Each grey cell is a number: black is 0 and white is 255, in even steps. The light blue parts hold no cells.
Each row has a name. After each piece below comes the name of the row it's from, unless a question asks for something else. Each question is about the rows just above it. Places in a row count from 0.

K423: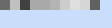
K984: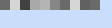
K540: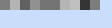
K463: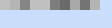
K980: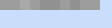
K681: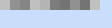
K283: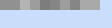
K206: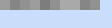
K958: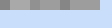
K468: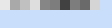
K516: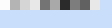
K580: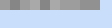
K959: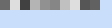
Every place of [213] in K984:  1 7
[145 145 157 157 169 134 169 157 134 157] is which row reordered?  K580
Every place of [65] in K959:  2
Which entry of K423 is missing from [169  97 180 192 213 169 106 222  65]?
[204]

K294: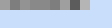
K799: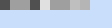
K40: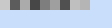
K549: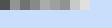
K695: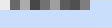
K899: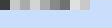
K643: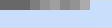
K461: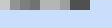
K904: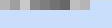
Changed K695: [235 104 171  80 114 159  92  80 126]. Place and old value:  3, [71]
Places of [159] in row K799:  1 2 5 6
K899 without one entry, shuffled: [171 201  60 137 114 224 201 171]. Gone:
[212]

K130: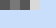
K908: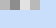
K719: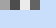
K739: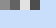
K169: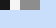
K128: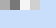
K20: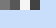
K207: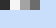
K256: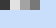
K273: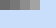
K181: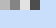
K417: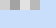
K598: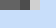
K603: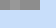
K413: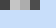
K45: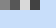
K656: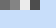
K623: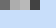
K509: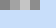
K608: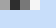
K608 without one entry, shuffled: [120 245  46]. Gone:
[163]
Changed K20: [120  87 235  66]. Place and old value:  2, [245]
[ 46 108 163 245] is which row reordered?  K207

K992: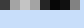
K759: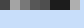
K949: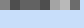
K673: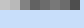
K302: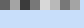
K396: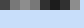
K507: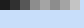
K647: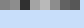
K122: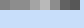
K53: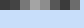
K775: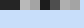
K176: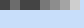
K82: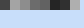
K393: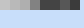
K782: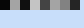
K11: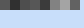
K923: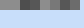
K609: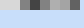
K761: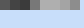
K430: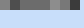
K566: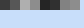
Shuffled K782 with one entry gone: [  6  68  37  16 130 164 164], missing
[196]
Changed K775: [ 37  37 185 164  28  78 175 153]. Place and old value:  7, [164]
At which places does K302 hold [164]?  1 7
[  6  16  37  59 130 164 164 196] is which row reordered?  K992
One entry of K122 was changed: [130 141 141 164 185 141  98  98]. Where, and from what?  7, [87]
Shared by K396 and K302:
[120]

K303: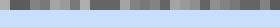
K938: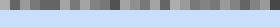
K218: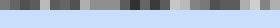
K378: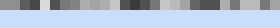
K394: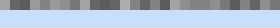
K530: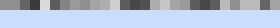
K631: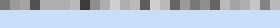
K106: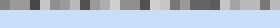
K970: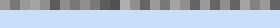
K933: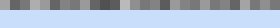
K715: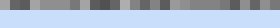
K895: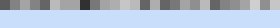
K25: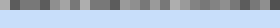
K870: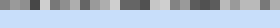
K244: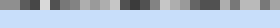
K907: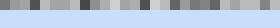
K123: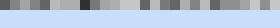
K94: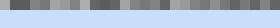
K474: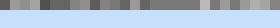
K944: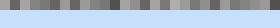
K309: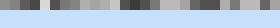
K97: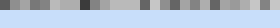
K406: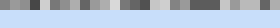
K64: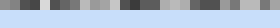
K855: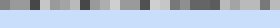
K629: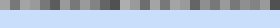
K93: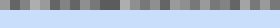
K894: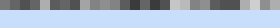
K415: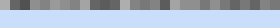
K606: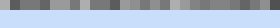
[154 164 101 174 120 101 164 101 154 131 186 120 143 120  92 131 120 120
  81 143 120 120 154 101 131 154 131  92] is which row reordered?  K933
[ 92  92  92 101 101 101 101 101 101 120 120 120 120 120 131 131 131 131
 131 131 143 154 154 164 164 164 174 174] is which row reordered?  K94
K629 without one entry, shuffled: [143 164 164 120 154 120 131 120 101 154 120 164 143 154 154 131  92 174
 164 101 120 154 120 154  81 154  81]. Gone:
[110]

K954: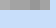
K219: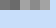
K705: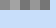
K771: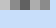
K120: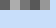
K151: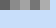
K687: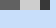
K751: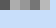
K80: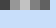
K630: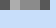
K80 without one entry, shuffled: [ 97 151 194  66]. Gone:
[128]
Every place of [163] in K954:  1 2 4
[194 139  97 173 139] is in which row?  K771
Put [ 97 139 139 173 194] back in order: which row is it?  K771
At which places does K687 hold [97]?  0 1
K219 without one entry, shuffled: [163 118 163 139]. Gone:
[107]
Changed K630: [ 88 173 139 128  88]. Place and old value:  3, [139]

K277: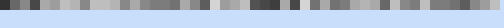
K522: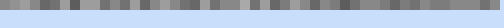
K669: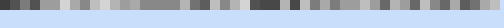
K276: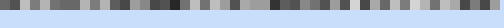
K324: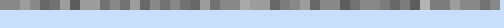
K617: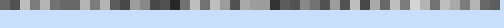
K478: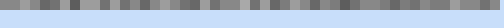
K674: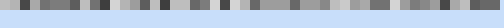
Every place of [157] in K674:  13 26 27 28 30 31 35 40 43
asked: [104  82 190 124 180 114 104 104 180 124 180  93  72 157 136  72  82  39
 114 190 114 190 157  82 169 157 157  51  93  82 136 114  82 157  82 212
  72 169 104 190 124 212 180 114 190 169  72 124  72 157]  K276
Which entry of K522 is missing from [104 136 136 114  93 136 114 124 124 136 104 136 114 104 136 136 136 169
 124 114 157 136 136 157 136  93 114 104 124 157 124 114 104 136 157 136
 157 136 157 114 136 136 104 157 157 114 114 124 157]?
[146]
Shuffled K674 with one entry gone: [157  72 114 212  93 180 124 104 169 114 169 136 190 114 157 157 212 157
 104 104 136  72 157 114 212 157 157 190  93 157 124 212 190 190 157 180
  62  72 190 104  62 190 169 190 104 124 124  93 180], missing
[202]
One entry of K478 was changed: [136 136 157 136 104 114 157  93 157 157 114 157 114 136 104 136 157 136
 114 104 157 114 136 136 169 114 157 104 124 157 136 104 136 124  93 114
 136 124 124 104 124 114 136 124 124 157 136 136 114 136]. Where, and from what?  37, [136]
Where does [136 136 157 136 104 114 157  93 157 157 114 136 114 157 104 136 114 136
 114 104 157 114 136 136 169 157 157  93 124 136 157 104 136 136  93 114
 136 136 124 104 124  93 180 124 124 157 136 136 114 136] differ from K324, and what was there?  27, [104]

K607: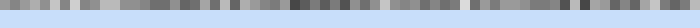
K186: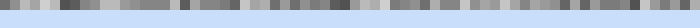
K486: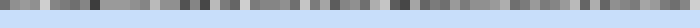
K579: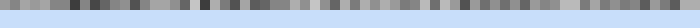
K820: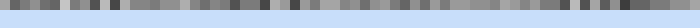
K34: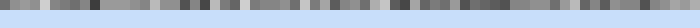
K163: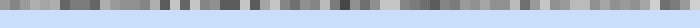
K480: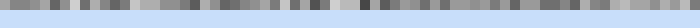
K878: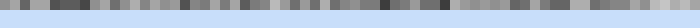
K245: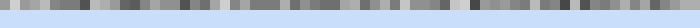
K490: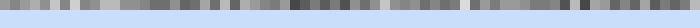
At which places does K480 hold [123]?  12 18 27 32 39 49 60 69
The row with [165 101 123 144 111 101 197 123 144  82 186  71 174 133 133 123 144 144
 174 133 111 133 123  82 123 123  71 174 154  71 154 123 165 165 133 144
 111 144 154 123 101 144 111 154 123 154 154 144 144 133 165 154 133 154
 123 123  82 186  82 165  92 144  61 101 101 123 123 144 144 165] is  K820

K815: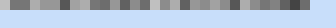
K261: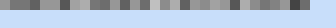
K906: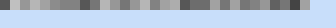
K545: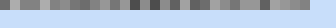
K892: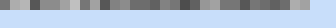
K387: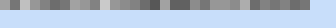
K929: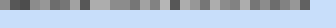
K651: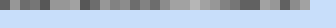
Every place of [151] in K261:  0 4 5 11 13 19 22 28
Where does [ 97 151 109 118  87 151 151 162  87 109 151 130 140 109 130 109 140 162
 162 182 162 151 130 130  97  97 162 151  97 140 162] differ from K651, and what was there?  23, [118]
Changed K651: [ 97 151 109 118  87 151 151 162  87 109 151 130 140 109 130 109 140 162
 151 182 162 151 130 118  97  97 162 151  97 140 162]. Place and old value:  18, [162]
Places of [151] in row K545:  10 12 24 25 28

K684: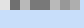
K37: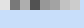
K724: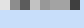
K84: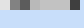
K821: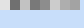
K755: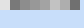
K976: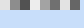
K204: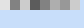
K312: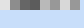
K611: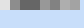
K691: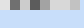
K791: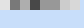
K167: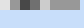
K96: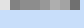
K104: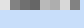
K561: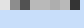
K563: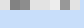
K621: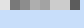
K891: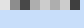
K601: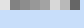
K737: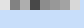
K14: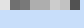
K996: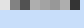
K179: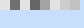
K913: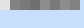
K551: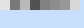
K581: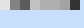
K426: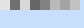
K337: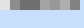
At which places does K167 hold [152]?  1 5 6 7
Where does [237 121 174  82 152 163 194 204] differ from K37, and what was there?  0, [227]
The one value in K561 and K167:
[227]
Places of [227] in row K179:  0 2 5
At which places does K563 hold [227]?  0 3 4 7
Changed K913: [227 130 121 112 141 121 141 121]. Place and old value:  7, [130]

